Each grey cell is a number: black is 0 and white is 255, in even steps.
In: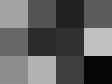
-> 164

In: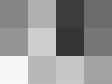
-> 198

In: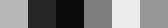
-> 151

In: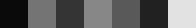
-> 116

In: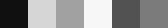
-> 161

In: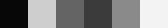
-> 138
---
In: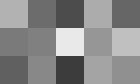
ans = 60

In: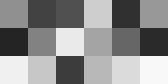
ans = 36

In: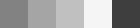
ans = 62

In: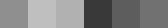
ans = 57

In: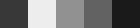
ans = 26

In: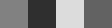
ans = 47

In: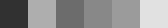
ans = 49
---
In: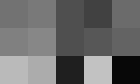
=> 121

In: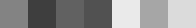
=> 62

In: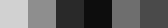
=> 142

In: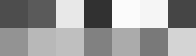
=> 90

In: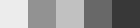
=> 146

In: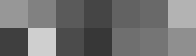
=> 129

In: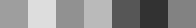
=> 221

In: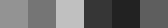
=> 117
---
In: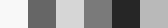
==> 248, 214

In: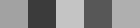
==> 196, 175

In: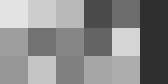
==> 227, 213

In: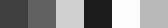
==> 252, 208

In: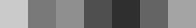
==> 202, 164

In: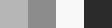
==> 248, 182
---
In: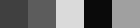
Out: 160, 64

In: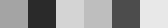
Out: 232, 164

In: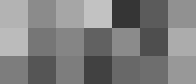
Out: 145, 125

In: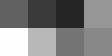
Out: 150, 254

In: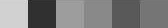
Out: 117, 209

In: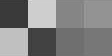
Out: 147, 192

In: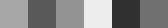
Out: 112, 167
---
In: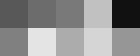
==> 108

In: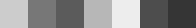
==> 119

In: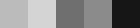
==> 212

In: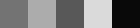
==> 172

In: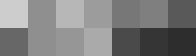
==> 143

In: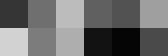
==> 111

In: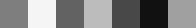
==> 245

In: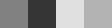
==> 53

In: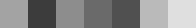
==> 60
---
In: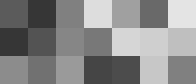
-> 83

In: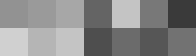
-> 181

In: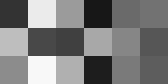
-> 72

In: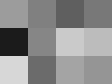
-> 134

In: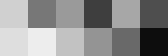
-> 237

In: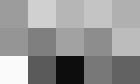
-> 127
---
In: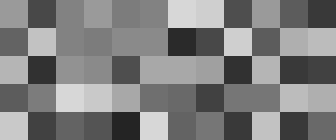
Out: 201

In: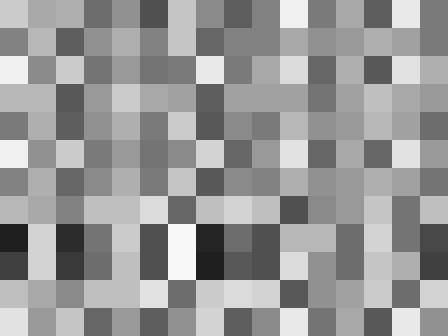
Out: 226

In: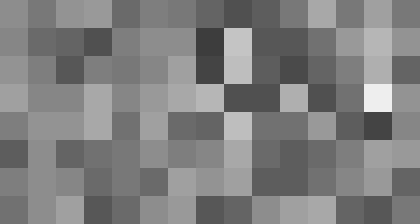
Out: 113

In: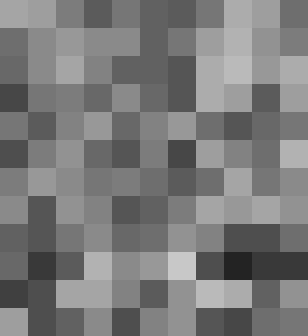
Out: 158

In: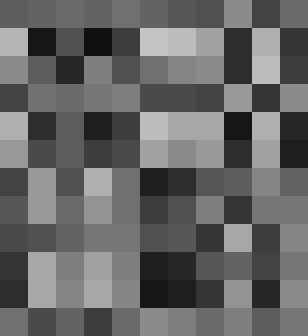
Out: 112

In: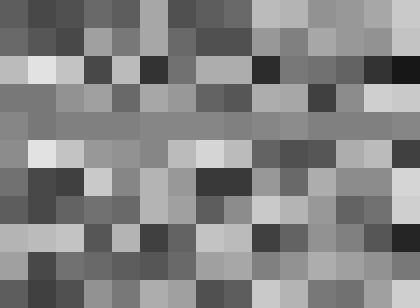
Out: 93

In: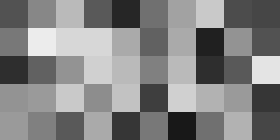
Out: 154
